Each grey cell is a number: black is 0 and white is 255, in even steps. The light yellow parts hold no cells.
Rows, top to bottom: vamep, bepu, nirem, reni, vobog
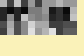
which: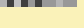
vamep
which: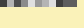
vobog
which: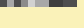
reni
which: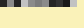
nirem

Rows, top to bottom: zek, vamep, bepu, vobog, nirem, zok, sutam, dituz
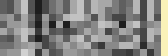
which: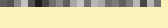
vamep
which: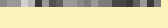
dituz
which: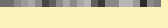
sutam
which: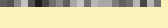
zek

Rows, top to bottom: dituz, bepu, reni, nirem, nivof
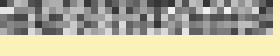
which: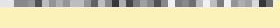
bepu
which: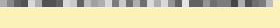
nivof

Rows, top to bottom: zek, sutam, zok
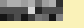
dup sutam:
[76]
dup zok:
[21]
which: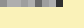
zek

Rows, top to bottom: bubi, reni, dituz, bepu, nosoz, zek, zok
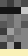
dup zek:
[132]
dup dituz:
[116]
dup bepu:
[87]
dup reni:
[20]
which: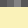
bepu

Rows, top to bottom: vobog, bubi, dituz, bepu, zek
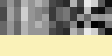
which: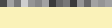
dituz
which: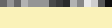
zek
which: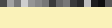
bubi
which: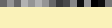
bepu

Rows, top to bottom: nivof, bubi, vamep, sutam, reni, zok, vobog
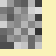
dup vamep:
[151]
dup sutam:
[135]

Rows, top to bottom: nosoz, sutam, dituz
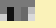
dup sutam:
[121]
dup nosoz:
[121]
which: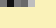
sutam
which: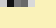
dituz

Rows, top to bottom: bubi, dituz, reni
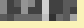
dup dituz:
[65]
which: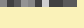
bubi

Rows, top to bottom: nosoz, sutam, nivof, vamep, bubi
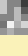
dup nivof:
[133]
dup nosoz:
[133]
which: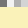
vamep
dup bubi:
[149]
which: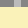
nivof

